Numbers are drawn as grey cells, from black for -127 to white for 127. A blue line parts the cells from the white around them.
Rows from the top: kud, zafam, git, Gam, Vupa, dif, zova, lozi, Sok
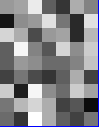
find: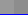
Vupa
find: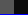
lozi
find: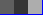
kud

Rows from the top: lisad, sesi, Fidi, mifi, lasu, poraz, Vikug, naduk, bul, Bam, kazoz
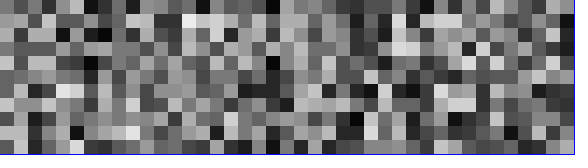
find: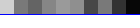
bul
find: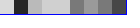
sesi

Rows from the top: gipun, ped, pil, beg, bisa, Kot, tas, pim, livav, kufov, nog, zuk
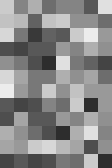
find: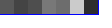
zuk
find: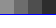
kufov
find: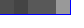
beg
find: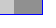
ped
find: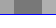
Kot
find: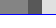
gipun

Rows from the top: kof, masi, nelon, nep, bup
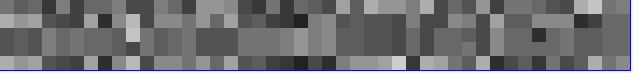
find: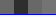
nelon
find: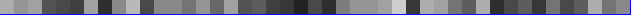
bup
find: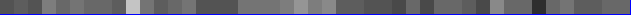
nelon

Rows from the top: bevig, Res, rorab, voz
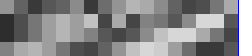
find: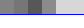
Res
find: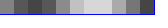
rorab

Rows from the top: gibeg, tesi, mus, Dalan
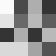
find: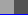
Dalan
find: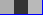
mus
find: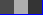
gibeg
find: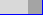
Dalan
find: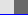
tesi

